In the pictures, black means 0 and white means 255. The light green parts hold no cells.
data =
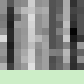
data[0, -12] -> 144
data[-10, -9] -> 140
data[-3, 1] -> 41
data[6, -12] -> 144
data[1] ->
[143, 48, 149, 185, 196, 164, 172, 82, 98, 172, 68, 76]
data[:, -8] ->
[206, 196, 219, 212, 206, 204, 188, 206, 206, 223]
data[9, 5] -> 144
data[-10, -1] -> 83
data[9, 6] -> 159
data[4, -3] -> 167
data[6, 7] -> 82
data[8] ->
[135, 41, 138, 180, 206, 141, 159, 77, 98, 172, 49, 143]
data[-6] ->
[144, 41, 138, 151, 206, 144, 132, 82, 128, 167, 4, 83]
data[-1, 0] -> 179
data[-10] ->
[144, 88, 133, 140, 206, 144, 151, 83, 93, 170, 49, 83]
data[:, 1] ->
[88, 48, 41, 31, 41, 41, 28, 41, 41, 63]
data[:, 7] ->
[83, 82, 82, 82, 82, 82, 82, 127, 77, 82]
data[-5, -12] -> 217
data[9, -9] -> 155
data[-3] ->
[151, 41, 142, 169, 206, 133, 159, 127, 124, 183, 63, 99]
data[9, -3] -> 133
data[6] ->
[144, 28, 130, 155, 188, 144, 165, 82, 97, 132, 49, 153]
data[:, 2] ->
[133, 149, 102, 156, 138, 138, 130, 142, 138, 134]
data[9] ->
[179, 63, 134, 155, 223, 144, 159, 82, 102, 133, 45, 73]

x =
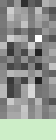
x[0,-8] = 123
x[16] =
[132, 168, 168, 193, 139, 162, 123, 139]
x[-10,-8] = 148
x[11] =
[143, 56, 107, 66, 160, 33, 128, 173]
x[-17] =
[123, 99, 151, 48, 95, 78, 177, 160]
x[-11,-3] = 114
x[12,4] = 215
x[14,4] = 126
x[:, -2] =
[177, 113, 154, 129, 152, 110, 136, 134, 146, 120, 111, 128, 121, 122, 110, 127, 123]
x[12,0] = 183
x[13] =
[185, 65, 95, 161, 217, 116, 122, 143]
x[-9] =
[111, 137, 96, 145, 96, 120, 146, 137]
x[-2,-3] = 161
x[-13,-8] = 114
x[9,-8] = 134
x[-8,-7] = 71
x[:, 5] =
[78, 190, 166, 157, 105, 254, 114, 34, 120, 55, 167, 33, 115, 116, 183, 161, 162]
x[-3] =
[113, 202, 166, 161, 126, 183, 110, 83]
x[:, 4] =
[95, 119, 126, 129, 90, 94, 205, 164, 96, 133, 142, 160, 215, 217, 126, 134, 139]
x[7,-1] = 170
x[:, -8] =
[123, 109, 120, 121, 114, 119, 188, 148, 111, 134, 139, 143, 183, 185, 113, 125, 132]
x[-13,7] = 132

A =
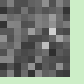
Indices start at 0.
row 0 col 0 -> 92
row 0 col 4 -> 97
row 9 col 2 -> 55
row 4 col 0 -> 88
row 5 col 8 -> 162
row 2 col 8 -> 112
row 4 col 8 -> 82
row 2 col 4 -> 110
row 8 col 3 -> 78
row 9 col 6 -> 90
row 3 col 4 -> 84
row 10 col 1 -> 127
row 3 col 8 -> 106
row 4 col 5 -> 112
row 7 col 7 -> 46
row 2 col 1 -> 106
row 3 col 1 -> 132
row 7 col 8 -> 91
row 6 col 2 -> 125
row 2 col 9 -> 77
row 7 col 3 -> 73
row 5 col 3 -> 96
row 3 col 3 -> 80
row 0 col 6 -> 143
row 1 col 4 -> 80
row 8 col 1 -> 135
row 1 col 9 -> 53
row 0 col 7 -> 81
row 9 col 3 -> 93
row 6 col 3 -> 62
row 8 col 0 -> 134
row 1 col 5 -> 100
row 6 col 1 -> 99
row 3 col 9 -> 122

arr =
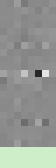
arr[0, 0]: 139
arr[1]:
[139, 140, 142, 147, 141, 130, 145, 137]
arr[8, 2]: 144
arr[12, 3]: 141
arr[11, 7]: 134
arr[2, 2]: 141
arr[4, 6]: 145
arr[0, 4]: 137
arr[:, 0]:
[139, 139, 140, 139, 135, 145, 140, 147, 137, 140, 162, 122, 134, 141, 138, 137, 143, 140, 138, 134, 135]
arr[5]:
[145, 139, 137, 127, 136, 141, 143, 148]
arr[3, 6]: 141
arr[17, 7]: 141
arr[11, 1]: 142
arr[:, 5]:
[138, 130, 140, 134, 148, 141, 131, 134, 142, 142, 39, 147, 148, 134, 137, 138, 141, 163, 140, 142, 138]
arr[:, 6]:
[136, 145, 141, 141, 145, 143, 160, 137, 138, 142, 228, 133, 135, 142, 137, 140, 139, 111, 138, 136, 135]
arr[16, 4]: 136
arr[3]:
[139, 138, 146, 137, 139, 134, 141, 140]
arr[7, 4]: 133
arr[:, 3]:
[122, 147, 134, 137, 132, 127, 158, 134, 134, 133, 195, 147, 141, 141, 135, 139, 139, 109, 140, 142, 133]
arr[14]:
[138, 137, 150, 135, 140, 137, 137, 140]
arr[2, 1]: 139

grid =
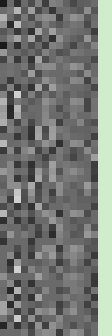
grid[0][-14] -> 26
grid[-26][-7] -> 106
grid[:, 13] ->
[106, 86, 106, 111, 62, 92, 130, 106, 73, 106, 106, 119, 71, 106, 115, 114, 118, 80, 106, 65, 112, 106, 158, 61, 64, 58, 103, 82, 93, 67, 105, 106, 83, 128, 84, 88, 59, 106, 90, 58, 56, 115, 56, 106, 71, 83, 106, 106]
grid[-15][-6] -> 131
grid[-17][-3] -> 97
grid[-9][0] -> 142
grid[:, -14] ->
[26, 108, 179, 146, 87, 103, 26, 151, 67, 106, 109, 106, 70, 131, 179, 153, 161, 173, 64, 106, 183, 58, 106, 106, 151, 103, 96, 114, 127, 76, 182, 48, 111, 82, 52, 106, 106, 106, 106, 142, 111, 106, 110, 164, 163, 118, 38, 106]
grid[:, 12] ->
[96, 141, 87, 74, 101, 149, 96, 106, 99, 89, 138, 67, 99, 93, 70, 70, 106, 92, 99, 100, 73, 138, 106, 102, 106, 106, 154, 129, 97, 101, 76, 97, 135, 152, 97, 87, 102, 66, 102, 103, 103, 68, 104, 65, 96, 118, 95, 87]
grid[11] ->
[106, 59, 106, 113, 93, 100, 143, 123, 106, 98, 137, 132, 67, 119]
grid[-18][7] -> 132
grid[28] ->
[127, 63, 208, 77, 130, 81, 118, 86, 106, 95, 107, 97, 97, 93]
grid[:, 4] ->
[76, 158, 76, 112, 49, 164, 77, 107, 51, 73, 156, 93, 52, 126, 90, 107, 102, 72, 52, 49, 88, 150, 109, 49, 61, 51, 168, 149, 130, 51, 84, 54, 106, 106, 55, 76, 58, 98, 132, 106, 52, 105, 52, 100, 67, 143, 61, 76]
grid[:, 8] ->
[122, 106, 59, 89, 114, 144, 122, 81, 120, 106, 106, 106, 119, 113, 106, 79, 106, 65, 121, 106, 49, 121, 118, 113, 84, 110, 141, 139, 106, 106, 52, 123, 142, 131, 123, 59, 88, 62, 123, 89, 106, 77, 106, 65, 72, 135, 124, 59]
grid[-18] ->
[182, 86, 106, 120, 84, 114, 145, 132, 52, 109, 144, 136, 76, 105]
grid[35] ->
[106, 106, 77, 106, 76, 106, 141, 140, 59, 117, 147, 135, 87, 88]
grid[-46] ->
[179, 107, 77, 120, 76, 128, 142, 138, 59, 117, 146, 135, 87, 106]
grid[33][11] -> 93
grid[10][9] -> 109
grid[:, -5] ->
[98, 109, 117, 106, 119, 111, 98, 89, 106, 118, 109, 98, 114, 93, 100, 106, 90, 106, 112, 118, 105, 106, 96, 119, 125, 121, 112, 105, 95, 115, 109, 107, 107, 112, 109, 117, 125, 92, 96, 126, 122, 89, 123, 92, 122, 101, 104, 117]
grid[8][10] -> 99
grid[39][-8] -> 118
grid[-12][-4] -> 135
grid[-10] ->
[106, 67, 208, 78, 132, 106, 117, 85, 123, 96, 107, 96, 102, 90]
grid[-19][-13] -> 106
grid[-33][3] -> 91
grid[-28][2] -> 107

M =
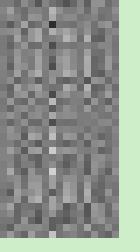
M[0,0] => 123
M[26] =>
[123, 119, 145, 114, 155, 155, 118, 158, 112, 161, 146, 111, 157, 114, 102, 121, 117]
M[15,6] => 131
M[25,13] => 127
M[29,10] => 111
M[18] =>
[128, 147, 128, 110, 140, 132, 123, 167, 129, 133, 129, 128, 113, 129, 122, 115, 134]
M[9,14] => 115
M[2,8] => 129
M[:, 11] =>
[132, 137, 119, 129, 123, 110, 123, 120, 122, 123, 114, 123, 105, 131, 125, 121, 124, 123, 128, 109, 126, 127, 140, 131, 124, 122, 111, 107, 109, 139, 124, 130, 116, 116]
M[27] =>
[115, 92, 158, 135, 142, 158, 126, 93, 119, 166, 149, 107, 174, 102, 106, 147, 114]
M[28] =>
[122, 125, 151, 104, 160, 176, 113, 164, 130, 174, 158, 109, 165, 113, 98, 124, 128]
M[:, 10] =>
[103, 125, 138, 113, 145, 157, 117, 137, 136, 138, 158, 110, 150, 127, 127, 130, 139, 112, 129, 147, 113, 144, 107, 115, 130, 142, 146, 149, 158, 111, 118, 107, 138, 131]
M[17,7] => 79
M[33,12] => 108
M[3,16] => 111
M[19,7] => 189
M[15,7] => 92
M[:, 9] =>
[83, 124, 138, 116, 164, 180, 122, 151, 160, 159, 174, 96, 170, 149, 115, 142, 141, 111, 133, 153, 98, 151, 100, 93, 113, 143, 161, 166, 174, 89, 97, 87, 152, 124]
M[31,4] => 103
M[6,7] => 78
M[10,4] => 151
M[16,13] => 132
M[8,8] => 150
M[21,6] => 112
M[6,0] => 121
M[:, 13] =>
[145, 140, 131, 114, 114, 97, 119, 112, 101, 103, 101, 148, 98, 107, 148, 115, 132, 122, 129, 123, 138, 130, 140, 147, 144, 127, 114, 102, 113, 153, 149, 138, 108, 143]
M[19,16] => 129
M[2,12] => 125
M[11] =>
[126, 141, 100, 119, 128, 95, 120, 148, 105, 96, 110, 123, 86, 148, 141, 108, 132]
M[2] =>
[126, 139, 131, 111, 148, 144, 121, 169, 129, 138, 138, 119, 125, 131, 111, 119, 130]

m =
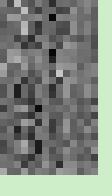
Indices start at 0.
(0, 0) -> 131
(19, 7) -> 80
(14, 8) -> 87
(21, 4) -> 107
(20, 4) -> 91
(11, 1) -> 109
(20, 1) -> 105
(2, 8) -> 129
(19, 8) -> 96
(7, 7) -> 8
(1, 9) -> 73
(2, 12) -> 108
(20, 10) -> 134
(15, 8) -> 113
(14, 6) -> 124
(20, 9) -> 86
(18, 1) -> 121
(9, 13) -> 131
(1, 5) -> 64
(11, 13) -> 95
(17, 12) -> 86
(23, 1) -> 111
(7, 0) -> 96
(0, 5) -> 123
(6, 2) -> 120
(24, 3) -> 152
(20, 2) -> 127
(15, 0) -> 62
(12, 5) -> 125
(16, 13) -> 69
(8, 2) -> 172
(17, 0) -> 99
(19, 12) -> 106
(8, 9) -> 130
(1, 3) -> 190
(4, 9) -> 72
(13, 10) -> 97
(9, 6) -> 120
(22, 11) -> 87
